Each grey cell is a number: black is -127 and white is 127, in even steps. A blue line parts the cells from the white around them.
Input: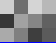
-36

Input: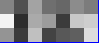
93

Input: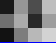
83

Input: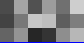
55

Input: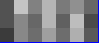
-38

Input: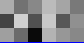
8

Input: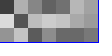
-7
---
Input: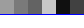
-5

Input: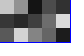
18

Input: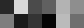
88

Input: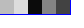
92

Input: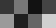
-8

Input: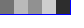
58

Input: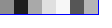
-97

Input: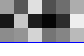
-40

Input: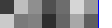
62

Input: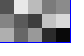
104
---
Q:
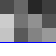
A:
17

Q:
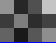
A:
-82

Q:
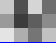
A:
-33

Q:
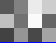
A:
122

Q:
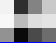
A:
94

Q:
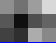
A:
-48
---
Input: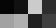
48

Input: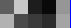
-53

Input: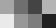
24

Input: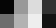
50

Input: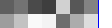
66

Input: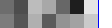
-42

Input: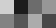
-41

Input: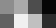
112

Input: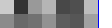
-22
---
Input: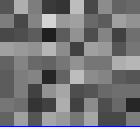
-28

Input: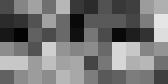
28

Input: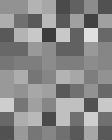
12

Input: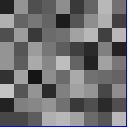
56

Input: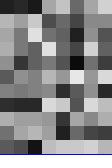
38

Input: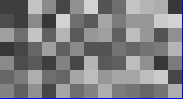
46
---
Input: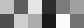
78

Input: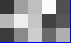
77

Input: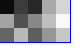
70

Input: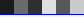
-21

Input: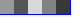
2

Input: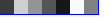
20
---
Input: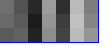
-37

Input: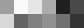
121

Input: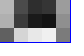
-68

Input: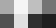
117

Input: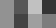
-40

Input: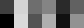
84

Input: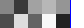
-70

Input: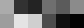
-77

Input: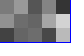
-18
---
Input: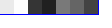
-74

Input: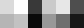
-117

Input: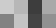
-59

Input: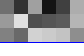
82

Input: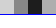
-98

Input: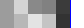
99
